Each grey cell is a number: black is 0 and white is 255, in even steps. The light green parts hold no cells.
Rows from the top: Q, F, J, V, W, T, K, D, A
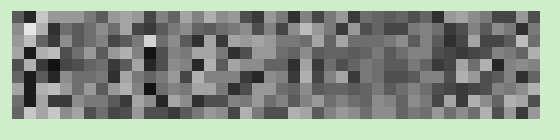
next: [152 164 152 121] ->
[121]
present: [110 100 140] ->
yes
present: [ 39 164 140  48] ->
yes
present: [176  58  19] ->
yes

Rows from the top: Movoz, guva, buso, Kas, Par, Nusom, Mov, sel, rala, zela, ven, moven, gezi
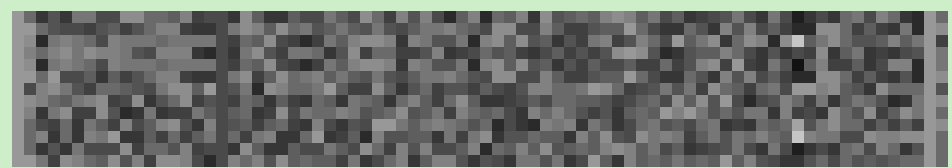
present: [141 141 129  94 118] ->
no
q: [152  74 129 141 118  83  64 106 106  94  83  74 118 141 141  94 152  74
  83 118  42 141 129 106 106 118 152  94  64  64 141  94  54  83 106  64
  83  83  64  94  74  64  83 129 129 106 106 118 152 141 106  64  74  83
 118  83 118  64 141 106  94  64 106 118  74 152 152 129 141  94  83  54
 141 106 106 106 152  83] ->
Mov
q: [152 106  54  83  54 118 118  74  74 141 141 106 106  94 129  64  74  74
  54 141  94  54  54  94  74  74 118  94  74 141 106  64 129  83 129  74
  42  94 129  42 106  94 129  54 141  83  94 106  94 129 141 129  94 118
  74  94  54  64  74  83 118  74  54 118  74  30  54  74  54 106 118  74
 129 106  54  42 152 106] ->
Movoz
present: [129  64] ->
yes
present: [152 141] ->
yes
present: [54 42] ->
yes
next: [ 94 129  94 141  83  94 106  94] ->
[129]

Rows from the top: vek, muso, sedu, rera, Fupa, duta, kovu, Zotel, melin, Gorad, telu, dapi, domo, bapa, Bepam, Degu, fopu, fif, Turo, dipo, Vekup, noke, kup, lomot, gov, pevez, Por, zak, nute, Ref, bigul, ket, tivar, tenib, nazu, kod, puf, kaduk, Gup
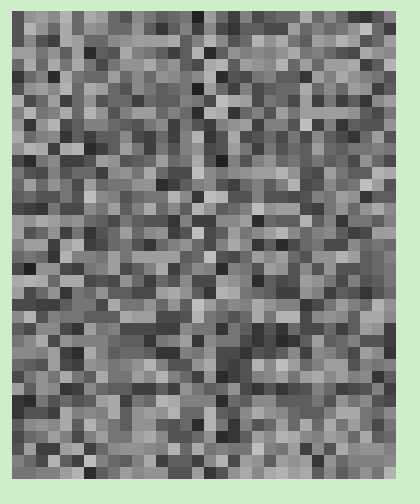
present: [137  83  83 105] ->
yes
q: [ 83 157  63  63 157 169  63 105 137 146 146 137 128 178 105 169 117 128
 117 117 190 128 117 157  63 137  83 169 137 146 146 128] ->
puf
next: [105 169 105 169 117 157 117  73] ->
[117]
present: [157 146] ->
yes
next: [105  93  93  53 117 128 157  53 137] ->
[117]
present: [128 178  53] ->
yes

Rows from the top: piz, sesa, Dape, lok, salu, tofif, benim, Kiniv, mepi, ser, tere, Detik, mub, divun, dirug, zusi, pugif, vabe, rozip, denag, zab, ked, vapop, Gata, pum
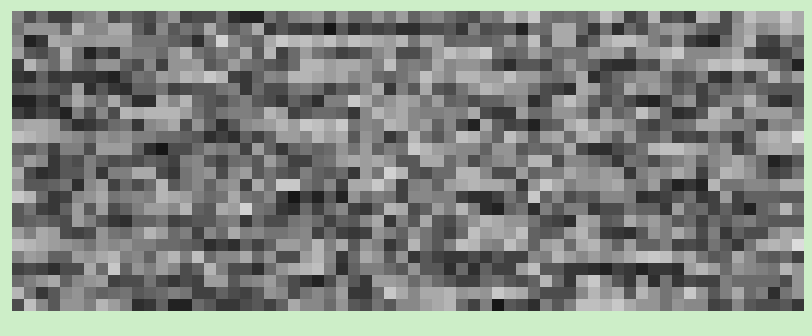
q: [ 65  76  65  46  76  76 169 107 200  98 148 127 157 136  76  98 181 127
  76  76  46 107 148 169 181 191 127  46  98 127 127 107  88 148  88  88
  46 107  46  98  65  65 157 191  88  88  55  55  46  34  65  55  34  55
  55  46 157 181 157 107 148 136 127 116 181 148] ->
ked
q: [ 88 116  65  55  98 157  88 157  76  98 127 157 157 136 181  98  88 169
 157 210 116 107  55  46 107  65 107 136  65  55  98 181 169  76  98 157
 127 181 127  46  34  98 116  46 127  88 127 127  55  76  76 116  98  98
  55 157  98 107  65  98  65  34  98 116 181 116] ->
pugif
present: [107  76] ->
yes

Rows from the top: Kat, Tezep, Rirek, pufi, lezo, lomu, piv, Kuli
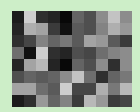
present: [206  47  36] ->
yes
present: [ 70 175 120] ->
yes
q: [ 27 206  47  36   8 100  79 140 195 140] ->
Kat
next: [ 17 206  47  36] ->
[79]
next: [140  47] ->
[140]
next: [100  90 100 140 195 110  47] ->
[100]
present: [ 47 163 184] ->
no

